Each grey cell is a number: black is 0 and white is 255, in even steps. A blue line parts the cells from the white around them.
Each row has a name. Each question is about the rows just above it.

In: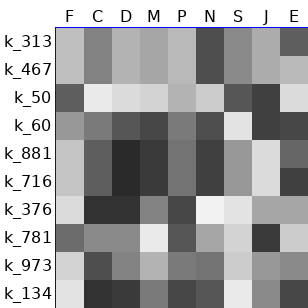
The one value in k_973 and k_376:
[130]
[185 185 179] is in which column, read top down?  P

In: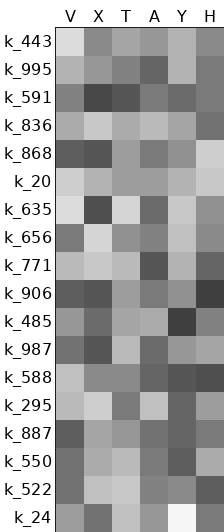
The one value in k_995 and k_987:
[151]
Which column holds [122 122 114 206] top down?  H

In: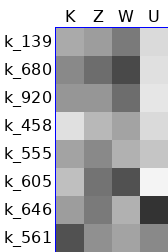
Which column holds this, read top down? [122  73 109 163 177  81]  W
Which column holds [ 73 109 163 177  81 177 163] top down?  W
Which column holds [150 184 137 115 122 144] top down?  Z
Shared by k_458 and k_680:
[224]
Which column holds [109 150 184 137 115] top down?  Z
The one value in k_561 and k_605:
[81]
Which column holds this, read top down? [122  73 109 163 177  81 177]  W

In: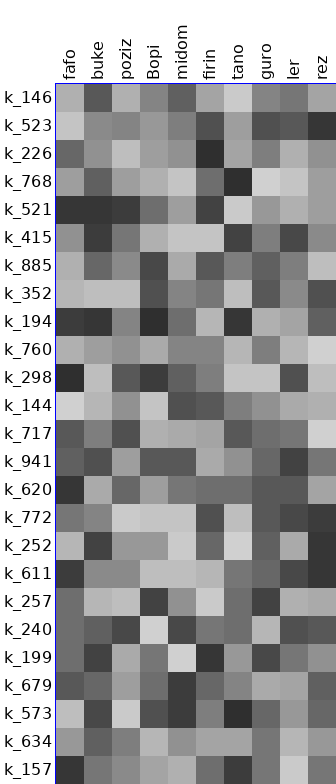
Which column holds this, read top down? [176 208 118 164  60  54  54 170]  rez
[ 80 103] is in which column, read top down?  firin
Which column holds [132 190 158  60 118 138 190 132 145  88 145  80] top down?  poziz
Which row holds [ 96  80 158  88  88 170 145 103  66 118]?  k_941
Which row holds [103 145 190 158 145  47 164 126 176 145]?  k_226
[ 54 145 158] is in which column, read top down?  rez
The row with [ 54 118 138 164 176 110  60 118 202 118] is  k_157

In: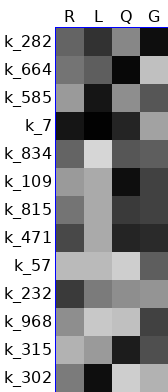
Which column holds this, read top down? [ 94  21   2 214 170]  L
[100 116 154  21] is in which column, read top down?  R
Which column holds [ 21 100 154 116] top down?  R

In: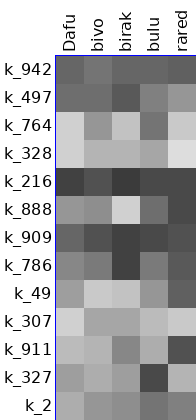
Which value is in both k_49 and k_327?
[158]
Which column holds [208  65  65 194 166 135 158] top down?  birak
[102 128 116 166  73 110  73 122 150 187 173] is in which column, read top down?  bulu
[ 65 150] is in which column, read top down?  Dafu
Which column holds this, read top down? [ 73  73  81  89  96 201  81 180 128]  rared
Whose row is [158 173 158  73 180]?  k_327
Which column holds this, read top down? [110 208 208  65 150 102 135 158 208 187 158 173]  Dafu

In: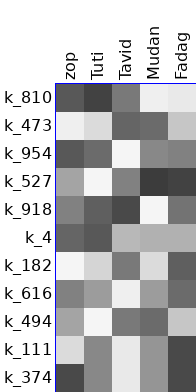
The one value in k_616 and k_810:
[239]
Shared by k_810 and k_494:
[121]
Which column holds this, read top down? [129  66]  Fadag
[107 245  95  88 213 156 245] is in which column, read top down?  Tuti

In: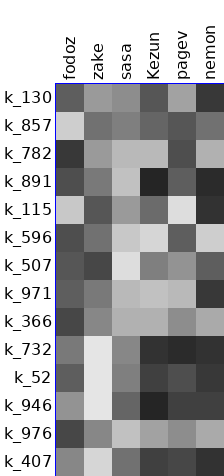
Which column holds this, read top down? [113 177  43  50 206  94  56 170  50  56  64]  nemon
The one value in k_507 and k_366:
[71]
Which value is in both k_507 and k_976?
[71]
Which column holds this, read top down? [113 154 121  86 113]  zake
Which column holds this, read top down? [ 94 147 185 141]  pagev
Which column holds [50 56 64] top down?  nemon

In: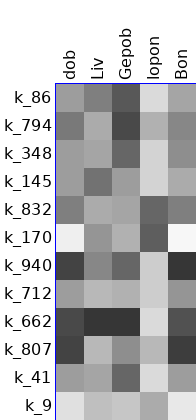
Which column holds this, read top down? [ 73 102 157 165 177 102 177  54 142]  Gepob
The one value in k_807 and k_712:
[184]
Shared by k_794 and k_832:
[171]
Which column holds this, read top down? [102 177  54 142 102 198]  Gepob
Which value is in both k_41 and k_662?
[218]
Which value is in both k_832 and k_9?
[171]
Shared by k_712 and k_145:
[157]

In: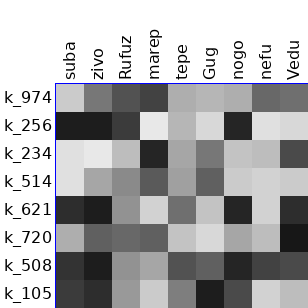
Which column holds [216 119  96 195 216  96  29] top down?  Gug
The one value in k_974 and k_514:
[203]
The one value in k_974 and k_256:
[182]
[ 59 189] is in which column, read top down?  Rufuz

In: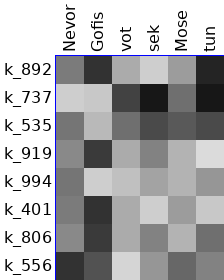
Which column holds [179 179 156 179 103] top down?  Mose
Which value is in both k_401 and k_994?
[206]
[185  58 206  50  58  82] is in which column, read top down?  Gofis

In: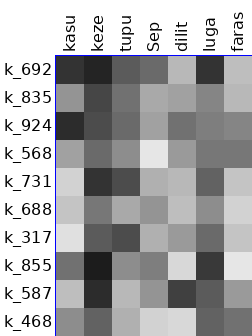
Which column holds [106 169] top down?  Sep
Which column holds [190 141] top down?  kasu
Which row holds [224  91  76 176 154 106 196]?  k_317
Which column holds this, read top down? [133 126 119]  luga
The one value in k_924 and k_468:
[113]

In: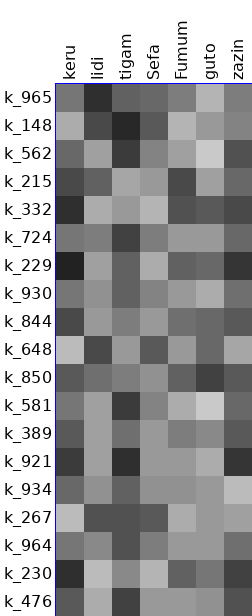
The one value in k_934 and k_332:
[153]
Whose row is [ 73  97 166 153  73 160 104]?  k_215
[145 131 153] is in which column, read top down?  Sefa
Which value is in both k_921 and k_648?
[153]
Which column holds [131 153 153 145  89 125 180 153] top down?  Sefa
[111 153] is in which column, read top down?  Fumum

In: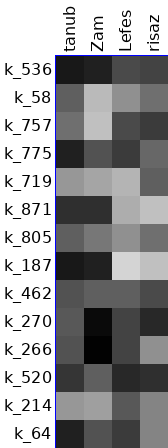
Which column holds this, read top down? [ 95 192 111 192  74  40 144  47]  risaz
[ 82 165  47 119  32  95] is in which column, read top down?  Zam
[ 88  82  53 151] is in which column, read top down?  tanub
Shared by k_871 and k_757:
[192]
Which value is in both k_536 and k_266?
[67]
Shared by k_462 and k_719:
[95]
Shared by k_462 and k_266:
[82]

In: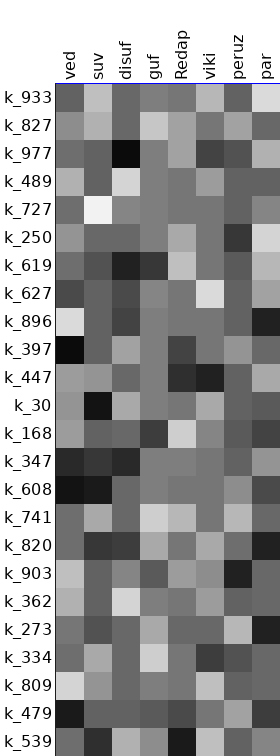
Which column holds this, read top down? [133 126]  guf
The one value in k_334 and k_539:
[110]
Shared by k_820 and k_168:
[61]
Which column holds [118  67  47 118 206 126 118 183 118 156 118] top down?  Redap

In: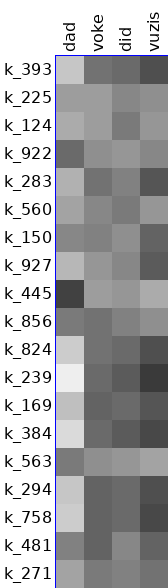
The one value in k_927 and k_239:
[91]
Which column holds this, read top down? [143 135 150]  did
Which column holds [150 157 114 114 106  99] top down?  voke
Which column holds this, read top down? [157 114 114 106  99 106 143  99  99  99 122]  voke
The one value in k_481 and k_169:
[99]
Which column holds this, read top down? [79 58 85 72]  vuzis

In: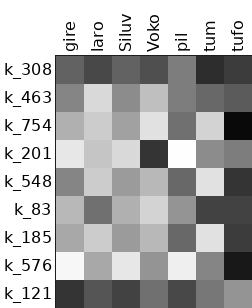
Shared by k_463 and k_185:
[104]
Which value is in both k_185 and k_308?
[60]
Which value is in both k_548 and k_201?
[52]
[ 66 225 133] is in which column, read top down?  tum
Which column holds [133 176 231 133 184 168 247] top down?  gire
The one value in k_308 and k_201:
[125]

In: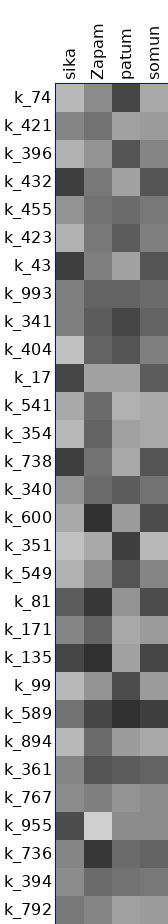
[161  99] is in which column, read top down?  patum
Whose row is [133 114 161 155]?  k_421
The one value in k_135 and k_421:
[161]
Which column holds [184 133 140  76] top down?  sika
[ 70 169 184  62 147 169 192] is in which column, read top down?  sika

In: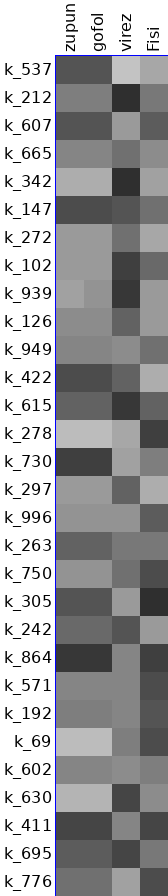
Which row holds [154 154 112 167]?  k_272
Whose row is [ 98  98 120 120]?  k_263
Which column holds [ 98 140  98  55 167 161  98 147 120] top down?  virez
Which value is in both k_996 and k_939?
[147]

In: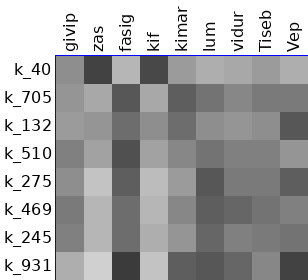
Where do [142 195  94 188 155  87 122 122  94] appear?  k_275
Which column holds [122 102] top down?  vidur
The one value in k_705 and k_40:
[168]

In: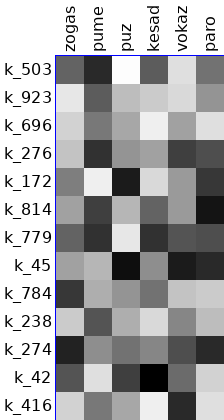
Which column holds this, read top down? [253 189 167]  puz
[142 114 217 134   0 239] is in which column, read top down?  kesad
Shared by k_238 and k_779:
[84]

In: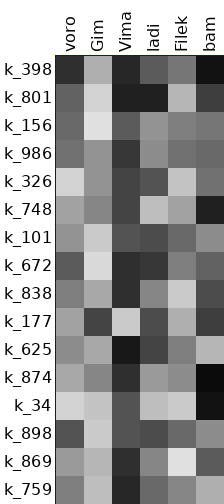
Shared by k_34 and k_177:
[202]
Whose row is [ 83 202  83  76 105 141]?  k_898
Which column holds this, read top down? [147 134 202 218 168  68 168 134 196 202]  Gim
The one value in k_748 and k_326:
[68]

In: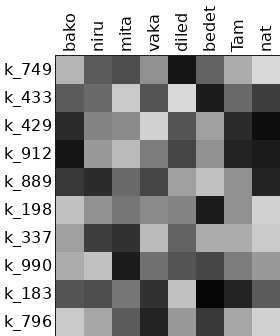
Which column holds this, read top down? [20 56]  bako
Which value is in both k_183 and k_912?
[35]
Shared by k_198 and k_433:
[28]

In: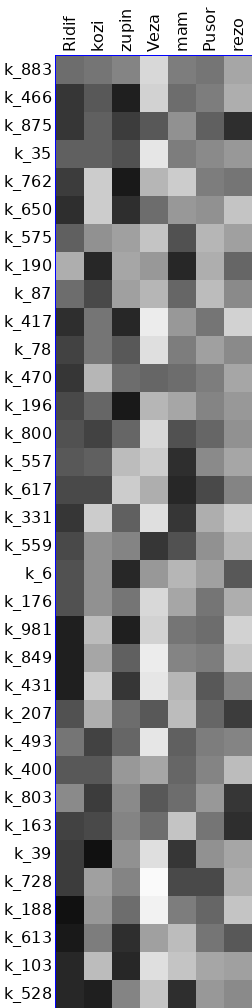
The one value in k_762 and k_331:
[204]
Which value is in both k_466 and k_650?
[109]
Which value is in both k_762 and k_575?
[182]
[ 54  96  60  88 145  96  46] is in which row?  k_875
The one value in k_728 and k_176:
[174]
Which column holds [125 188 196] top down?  mam
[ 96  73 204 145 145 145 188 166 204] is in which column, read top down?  kozi

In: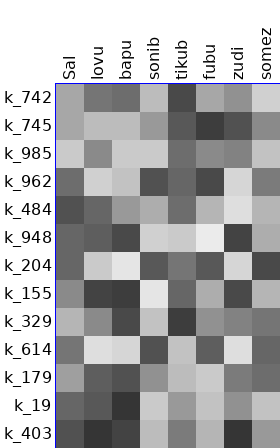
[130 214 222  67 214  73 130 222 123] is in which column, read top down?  zudi
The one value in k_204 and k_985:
[202]
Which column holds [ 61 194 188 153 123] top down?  tikub
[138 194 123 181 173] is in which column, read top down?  somez
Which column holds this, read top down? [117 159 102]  Sal

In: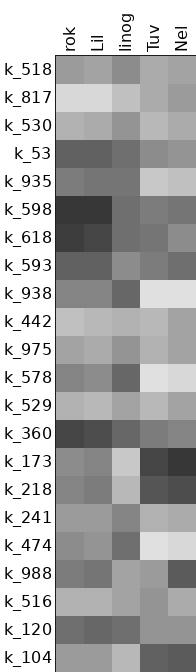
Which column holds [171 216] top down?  Nel
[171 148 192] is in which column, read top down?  Nel
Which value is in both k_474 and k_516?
[148]
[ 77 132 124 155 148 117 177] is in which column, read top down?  Lil
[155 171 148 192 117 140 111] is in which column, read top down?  Nel
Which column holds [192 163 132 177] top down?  rok

